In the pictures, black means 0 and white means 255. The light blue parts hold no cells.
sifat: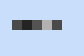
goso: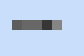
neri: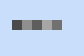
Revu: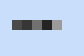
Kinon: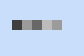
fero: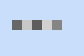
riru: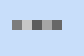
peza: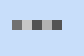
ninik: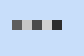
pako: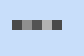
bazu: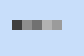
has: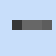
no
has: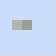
yes
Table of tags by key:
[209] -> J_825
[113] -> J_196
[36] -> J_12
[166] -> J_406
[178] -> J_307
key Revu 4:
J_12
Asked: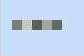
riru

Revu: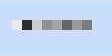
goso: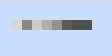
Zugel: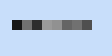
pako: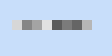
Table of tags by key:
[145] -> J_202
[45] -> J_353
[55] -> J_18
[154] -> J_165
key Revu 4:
J_202
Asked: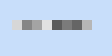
pako
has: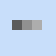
no
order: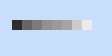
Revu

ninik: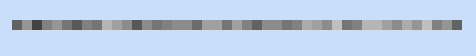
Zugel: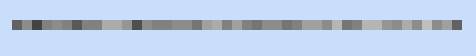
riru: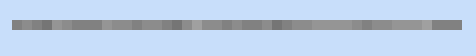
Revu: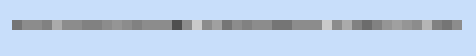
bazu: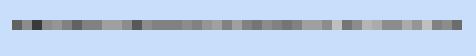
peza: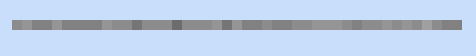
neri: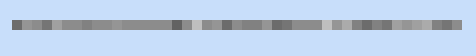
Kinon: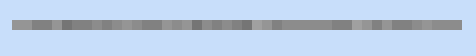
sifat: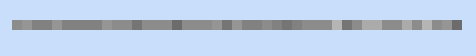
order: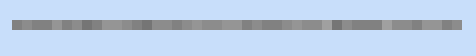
riru
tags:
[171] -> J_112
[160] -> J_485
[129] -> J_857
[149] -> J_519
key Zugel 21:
J_112

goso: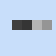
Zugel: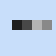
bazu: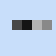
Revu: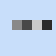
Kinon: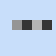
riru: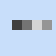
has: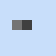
no
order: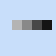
bazu
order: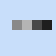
Zugel
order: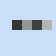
goso

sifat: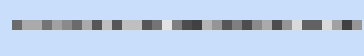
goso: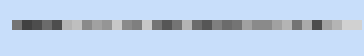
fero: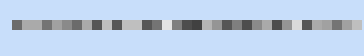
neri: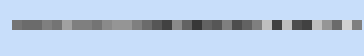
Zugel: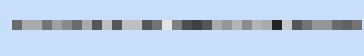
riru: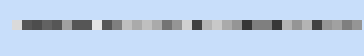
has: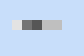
no
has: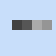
yes
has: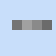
yes
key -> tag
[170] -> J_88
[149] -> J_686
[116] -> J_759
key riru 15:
J_88
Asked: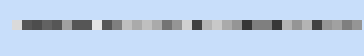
riru

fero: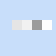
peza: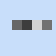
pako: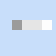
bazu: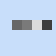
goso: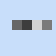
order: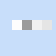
fero
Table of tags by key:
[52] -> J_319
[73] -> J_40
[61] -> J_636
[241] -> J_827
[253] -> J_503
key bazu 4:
J_636
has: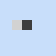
no
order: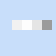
fero
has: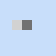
yes
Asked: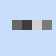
goso
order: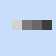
goso

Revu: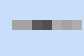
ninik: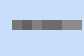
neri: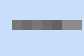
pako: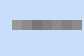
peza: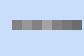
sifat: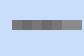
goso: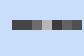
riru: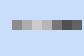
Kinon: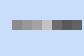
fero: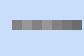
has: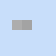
yes
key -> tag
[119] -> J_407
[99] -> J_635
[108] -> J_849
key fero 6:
J_407

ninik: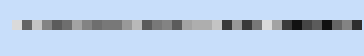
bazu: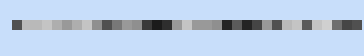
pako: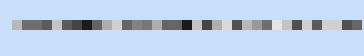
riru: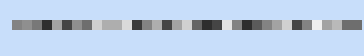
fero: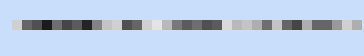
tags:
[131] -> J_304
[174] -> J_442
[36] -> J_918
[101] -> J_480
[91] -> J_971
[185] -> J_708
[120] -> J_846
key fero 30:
J_442
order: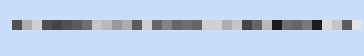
pako
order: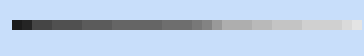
fero
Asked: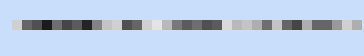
fero

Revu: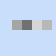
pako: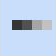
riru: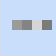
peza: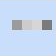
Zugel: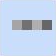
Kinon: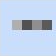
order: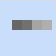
Zugel
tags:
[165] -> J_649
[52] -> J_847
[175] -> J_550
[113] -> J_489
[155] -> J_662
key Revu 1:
J_649

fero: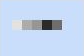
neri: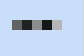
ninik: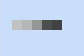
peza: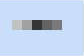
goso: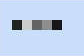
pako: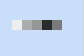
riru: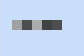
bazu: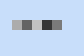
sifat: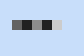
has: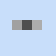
yes
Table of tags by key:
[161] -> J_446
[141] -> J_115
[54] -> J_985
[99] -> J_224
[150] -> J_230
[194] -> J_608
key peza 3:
J_985
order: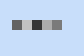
bazu
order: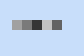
peza
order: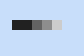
sifat
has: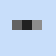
yes

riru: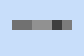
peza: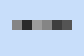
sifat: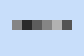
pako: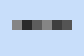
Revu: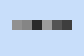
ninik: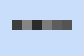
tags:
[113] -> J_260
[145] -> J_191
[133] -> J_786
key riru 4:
J_191
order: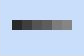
ninik
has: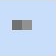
yes
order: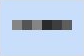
pako
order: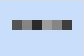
peza

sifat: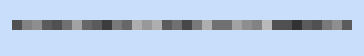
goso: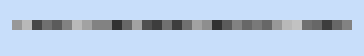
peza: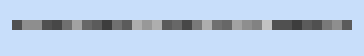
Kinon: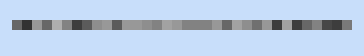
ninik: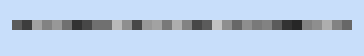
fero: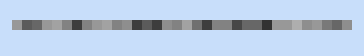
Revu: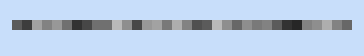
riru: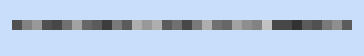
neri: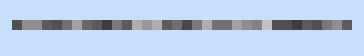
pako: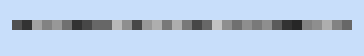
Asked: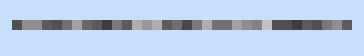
neri
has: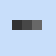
yes
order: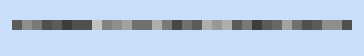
neri
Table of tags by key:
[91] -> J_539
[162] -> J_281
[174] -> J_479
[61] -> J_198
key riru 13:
J_479
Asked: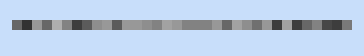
Kinon
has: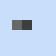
yes
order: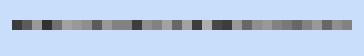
fero

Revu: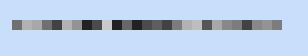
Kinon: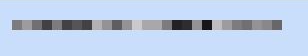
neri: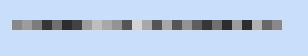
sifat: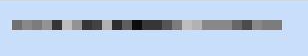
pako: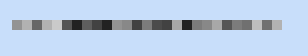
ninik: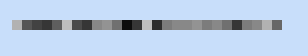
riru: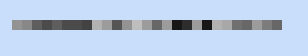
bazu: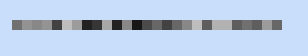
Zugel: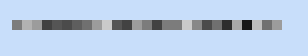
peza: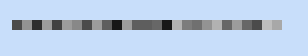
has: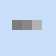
yes
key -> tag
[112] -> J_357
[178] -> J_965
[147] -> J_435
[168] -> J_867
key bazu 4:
J_435
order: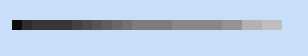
sifat
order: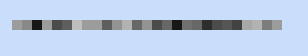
riru
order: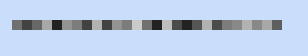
Revu
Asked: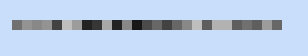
bazu
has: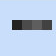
yes

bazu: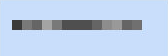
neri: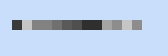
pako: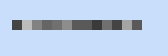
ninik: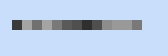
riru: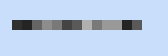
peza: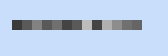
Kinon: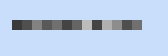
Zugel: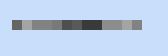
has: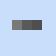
yes
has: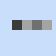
yes
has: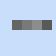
no
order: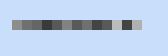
peza

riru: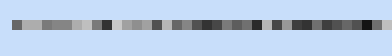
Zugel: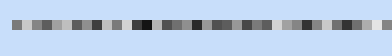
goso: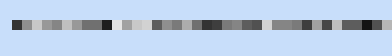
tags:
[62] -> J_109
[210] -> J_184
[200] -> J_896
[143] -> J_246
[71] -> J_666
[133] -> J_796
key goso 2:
J_246
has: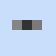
no
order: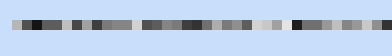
goso
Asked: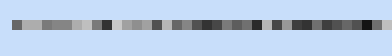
riru
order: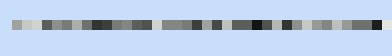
goso
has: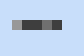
no
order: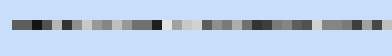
goso

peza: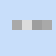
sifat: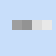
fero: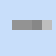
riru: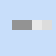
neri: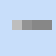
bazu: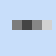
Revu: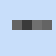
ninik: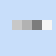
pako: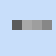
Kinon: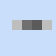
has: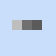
yes
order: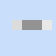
riru
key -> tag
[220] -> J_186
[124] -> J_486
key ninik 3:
J_486
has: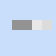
yes
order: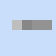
fero
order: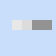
riru
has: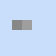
no

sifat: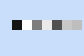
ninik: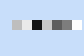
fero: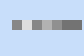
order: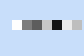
ninik
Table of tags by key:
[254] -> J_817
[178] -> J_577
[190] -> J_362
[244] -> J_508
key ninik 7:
J_817
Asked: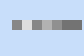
fero

